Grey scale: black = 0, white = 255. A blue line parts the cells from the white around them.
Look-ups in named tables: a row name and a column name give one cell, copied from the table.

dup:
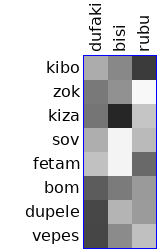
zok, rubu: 248
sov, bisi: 244
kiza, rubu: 197
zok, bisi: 145
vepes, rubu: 192
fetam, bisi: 244
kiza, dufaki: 117
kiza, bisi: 38
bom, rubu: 154
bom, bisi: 123
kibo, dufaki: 172
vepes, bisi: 139
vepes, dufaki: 70

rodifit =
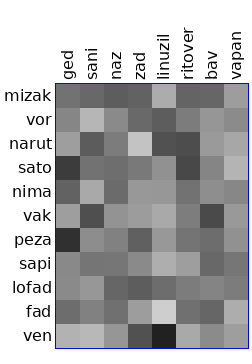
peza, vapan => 145
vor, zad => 105
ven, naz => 150
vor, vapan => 139
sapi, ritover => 158
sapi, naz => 118
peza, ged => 48
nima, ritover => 114
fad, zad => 157
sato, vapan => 180
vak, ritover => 125
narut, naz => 124
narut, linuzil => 81
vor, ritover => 124
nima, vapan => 135
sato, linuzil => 145
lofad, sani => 151
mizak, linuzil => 172
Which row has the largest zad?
narut

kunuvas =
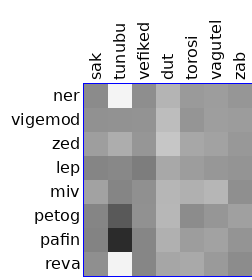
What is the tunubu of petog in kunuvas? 89
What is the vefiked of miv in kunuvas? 144
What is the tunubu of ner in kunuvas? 244
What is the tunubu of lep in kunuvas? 136
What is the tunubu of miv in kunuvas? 133
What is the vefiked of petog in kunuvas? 145
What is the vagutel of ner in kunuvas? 157
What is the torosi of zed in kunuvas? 167
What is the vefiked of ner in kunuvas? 142

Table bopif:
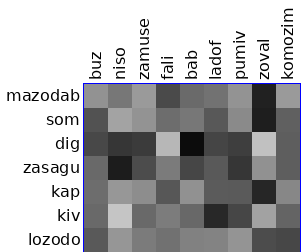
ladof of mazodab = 114
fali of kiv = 124
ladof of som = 88
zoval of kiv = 162
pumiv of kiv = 70
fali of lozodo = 113
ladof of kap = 91

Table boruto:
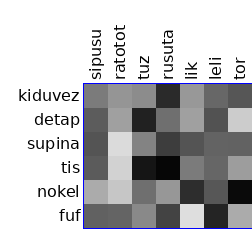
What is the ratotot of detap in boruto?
160
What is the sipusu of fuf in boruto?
97
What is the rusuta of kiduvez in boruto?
42
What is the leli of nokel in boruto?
87
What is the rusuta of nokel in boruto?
151
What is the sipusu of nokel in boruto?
171
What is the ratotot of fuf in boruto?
100
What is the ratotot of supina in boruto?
219
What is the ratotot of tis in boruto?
210
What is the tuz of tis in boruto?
21
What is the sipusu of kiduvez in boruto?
123
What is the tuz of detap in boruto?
33
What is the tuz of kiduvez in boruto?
140
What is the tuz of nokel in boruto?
111
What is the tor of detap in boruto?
204
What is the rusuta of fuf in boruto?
67

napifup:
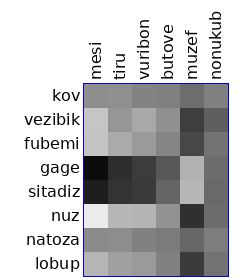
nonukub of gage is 108
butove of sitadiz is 101
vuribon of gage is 60
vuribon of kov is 131
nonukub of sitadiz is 105
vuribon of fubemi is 154
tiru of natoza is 142
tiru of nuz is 183
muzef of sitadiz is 183

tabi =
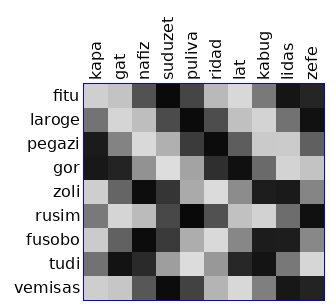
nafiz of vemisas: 87
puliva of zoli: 170
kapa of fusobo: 203
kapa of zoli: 206
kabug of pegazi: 202
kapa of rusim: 121
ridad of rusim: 81
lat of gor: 16
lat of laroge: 192
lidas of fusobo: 29
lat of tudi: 39
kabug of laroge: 211
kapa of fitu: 207
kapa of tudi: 114
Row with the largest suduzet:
gor

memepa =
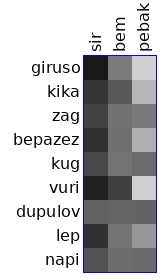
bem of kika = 89
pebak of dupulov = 99
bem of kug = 115
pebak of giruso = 208
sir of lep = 49
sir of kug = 72
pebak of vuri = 207
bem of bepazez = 111
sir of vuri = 34
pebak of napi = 105
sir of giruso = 25
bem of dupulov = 100
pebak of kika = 182
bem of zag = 114
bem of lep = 115

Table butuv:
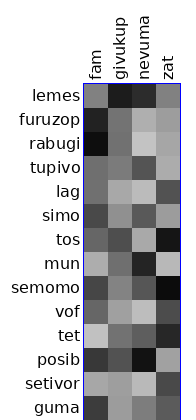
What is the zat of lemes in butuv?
129
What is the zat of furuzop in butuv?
157
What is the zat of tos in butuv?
21
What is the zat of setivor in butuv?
73
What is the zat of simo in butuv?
156
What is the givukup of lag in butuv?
168
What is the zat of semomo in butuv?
12
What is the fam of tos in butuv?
102
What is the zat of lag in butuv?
82
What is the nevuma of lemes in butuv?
44
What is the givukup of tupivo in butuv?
123
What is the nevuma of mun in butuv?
36
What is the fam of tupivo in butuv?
111
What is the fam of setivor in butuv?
167
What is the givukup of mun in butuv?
111
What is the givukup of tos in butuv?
78
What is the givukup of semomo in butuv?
131
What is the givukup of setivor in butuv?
158
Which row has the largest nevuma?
rabugi

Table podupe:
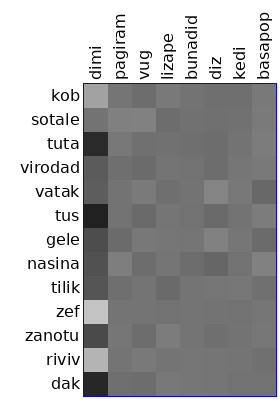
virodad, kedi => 118
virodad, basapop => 121
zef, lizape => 114
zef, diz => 115
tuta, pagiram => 120
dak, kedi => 114
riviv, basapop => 112
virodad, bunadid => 114
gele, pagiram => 107
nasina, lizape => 117
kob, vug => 109
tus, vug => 106
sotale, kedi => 113
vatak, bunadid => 115
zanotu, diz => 111

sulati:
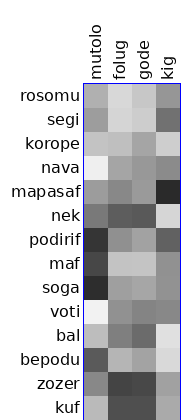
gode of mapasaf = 154
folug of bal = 127
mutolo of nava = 239
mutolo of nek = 121
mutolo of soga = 45
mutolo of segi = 157
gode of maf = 196
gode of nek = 89
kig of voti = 136
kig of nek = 214
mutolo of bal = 189
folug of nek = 93
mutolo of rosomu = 176
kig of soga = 146
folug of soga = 159

